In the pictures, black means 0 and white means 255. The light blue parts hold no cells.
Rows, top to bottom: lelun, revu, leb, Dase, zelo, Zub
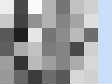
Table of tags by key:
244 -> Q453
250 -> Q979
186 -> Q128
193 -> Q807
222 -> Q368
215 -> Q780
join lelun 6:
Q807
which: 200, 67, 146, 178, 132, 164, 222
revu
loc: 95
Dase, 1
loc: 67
revu, 2
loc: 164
revu, 6

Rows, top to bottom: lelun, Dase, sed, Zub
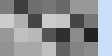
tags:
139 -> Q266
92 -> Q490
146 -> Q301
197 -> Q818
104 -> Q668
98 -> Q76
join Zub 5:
Q76
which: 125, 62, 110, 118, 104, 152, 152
lelun
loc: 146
Zub, 1
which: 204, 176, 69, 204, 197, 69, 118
Dase
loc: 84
sed, 4
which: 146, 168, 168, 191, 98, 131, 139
Zub

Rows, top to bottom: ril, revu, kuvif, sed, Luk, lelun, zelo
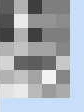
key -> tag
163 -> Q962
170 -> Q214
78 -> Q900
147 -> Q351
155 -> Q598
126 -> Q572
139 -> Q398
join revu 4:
Q351
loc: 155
zelo, 4

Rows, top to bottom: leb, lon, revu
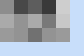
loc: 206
leb, 5
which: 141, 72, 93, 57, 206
leb
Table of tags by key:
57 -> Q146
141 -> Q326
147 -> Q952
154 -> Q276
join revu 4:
Q952
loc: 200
lon, 5
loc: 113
revu, 3

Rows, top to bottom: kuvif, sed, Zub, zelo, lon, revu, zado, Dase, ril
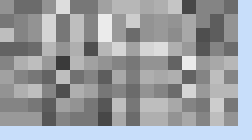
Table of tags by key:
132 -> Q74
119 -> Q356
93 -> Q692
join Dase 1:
Q74
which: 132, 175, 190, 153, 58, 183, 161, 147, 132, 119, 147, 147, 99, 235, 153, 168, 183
lon
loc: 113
revu, 6
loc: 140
Zub, 13
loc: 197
kuvif, 13
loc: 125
revu, 10

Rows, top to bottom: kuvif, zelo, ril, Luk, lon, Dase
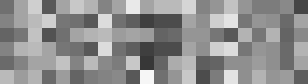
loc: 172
lon, 13
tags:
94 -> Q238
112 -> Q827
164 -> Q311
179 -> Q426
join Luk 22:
Q426

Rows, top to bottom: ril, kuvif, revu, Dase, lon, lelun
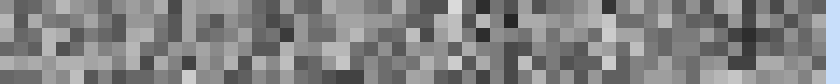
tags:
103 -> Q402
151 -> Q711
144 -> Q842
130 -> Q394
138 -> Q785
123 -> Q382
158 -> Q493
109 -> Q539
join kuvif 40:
Q711
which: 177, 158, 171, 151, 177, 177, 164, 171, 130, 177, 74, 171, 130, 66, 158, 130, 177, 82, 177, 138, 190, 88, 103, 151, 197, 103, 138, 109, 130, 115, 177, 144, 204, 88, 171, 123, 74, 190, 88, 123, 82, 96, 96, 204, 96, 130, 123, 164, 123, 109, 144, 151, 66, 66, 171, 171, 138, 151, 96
lon
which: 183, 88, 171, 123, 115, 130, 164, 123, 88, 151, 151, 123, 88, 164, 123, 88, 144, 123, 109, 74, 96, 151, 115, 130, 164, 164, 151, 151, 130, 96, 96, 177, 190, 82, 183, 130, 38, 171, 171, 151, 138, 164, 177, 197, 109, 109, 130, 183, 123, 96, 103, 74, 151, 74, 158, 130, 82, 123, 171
kuvif

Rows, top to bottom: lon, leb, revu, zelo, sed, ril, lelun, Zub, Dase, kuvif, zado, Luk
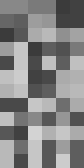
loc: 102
leb, 1
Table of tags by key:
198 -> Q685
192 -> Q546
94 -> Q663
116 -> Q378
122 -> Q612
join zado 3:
Q685
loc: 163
revu, 6
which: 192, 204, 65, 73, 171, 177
ril

